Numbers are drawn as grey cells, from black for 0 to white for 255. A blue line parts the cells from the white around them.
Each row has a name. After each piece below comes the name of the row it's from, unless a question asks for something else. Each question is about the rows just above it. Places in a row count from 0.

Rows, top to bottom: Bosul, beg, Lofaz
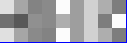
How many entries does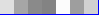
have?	7
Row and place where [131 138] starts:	Bosul, 2
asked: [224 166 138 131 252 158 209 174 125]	Lofaz
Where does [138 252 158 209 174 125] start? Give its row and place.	Bosul, 3

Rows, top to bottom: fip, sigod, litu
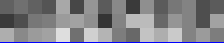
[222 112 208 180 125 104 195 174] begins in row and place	litu, 4
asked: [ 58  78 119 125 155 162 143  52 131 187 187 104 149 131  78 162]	sigod
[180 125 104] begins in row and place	litu, 7

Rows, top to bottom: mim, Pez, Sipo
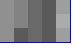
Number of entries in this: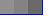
3
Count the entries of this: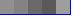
5
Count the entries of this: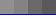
4
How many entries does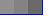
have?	3
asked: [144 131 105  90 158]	mim
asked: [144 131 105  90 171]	Pez
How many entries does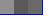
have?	3

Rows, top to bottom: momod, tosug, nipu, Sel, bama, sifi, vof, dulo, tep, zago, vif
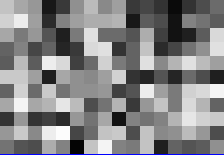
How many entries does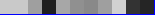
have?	11
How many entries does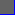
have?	1
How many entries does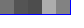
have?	5
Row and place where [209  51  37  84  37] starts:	sifi, 8
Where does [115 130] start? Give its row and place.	tep, 10
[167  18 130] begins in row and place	tep, 7

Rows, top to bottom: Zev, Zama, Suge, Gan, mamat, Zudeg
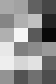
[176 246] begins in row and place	Suge, 0
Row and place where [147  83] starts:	Zudeg, 0

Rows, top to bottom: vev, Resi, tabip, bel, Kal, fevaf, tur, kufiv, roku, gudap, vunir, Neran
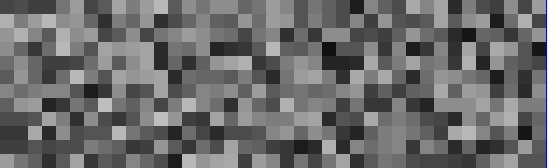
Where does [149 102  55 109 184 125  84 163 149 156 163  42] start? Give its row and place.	fevaf, 1
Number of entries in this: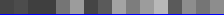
16
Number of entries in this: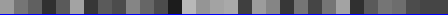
32
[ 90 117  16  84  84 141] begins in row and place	bel, 21
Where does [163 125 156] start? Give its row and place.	vev, 8
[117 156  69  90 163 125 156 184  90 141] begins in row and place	vev, 4

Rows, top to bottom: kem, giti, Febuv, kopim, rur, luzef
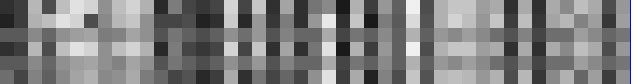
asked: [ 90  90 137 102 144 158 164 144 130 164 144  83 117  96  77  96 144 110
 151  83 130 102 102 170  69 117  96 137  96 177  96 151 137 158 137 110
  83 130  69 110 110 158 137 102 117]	rur
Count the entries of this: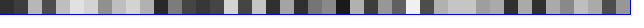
45
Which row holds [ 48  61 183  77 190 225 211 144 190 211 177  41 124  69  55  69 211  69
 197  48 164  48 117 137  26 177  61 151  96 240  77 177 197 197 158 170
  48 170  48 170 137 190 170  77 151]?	kem
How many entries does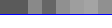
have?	8

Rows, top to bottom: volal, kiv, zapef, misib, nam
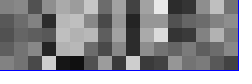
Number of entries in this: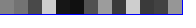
13
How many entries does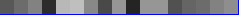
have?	17
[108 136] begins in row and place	misib, 15
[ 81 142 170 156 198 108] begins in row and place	volal, 2
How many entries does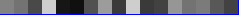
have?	17

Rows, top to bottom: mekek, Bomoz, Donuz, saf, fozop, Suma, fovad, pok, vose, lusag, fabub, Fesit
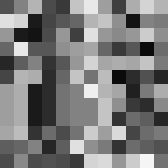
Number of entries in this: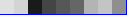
9
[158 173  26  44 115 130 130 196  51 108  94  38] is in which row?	vose
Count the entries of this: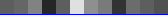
12

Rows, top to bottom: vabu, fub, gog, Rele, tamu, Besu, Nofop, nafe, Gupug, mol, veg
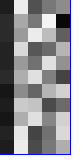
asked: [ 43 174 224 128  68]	Besu
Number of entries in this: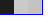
3
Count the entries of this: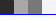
4
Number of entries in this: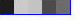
5

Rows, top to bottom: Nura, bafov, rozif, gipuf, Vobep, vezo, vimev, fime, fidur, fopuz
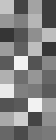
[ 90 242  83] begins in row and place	Vobep, 0
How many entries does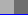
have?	2
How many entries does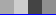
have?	4
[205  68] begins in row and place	fidur, 1
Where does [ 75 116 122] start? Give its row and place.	fopuz, 1
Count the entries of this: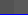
2

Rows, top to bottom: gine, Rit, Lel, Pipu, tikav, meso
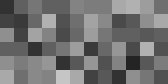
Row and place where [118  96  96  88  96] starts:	Lel, 7
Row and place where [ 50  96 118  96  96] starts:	gine, 0
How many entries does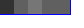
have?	5
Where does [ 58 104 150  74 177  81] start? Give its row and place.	Pipu, 6

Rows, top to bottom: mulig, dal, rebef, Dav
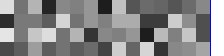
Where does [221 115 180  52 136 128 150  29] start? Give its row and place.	rebef, 3
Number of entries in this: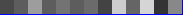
13

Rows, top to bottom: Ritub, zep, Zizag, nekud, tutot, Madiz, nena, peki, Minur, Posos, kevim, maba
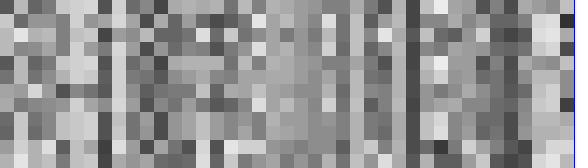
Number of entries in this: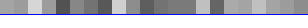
22
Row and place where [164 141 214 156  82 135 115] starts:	peki, 6
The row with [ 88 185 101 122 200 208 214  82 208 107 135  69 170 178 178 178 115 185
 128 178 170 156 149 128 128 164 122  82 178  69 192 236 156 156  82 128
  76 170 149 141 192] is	tutot

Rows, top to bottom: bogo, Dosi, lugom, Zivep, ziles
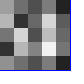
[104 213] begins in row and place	Dosi, 2
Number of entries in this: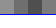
4
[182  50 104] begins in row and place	Dosi, 0
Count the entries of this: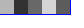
5
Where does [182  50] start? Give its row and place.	Dosi, 0
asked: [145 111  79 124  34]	ziles
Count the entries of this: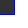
1

